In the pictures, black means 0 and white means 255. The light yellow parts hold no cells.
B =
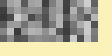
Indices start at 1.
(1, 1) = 93
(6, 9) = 149
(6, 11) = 202
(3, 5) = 75
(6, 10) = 74
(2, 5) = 145
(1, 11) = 129
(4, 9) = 180
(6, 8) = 128
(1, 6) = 167
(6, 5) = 134
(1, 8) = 127
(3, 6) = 109
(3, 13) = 90
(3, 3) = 204
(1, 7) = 64
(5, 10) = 61
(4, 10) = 68
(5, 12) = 133
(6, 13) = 192
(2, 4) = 131
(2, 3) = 160
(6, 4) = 87
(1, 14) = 98
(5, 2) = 191
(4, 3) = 157

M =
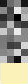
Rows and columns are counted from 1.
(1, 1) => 26
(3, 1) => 42
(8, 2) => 143
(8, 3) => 212
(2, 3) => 233
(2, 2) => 69
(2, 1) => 138
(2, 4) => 162
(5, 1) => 201
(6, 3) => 142
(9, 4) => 207

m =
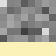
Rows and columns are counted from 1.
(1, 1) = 222
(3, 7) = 162
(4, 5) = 126
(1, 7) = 156
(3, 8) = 100
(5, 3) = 118
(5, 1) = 166
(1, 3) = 134
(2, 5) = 143
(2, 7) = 84
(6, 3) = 149
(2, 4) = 148
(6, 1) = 87
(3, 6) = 168
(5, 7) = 217

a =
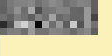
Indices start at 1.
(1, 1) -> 101
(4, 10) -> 93
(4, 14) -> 114
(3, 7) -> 111
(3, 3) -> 125
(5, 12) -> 126
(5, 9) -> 130
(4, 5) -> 162
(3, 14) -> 68
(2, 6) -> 78
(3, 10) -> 115
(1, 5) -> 135
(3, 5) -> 95
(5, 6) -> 114
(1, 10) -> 112
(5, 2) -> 125
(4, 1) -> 43
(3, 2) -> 99
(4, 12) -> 84
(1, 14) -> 97
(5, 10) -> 121

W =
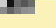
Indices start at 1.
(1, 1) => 204
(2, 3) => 124

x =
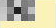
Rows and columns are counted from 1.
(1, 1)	186
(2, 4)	120
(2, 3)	31
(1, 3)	205

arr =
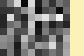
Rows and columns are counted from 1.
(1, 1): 73
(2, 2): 54
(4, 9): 65
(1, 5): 218
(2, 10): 107
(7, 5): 83
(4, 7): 106
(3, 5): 171
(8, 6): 56
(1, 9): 117
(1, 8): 52
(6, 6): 50
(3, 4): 33
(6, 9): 56
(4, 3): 130
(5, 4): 84
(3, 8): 158
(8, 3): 38
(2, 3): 76
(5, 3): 75
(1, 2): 128

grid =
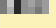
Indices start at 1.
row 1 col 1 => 121
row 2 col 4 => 143
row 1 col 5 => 161
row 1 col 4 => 143
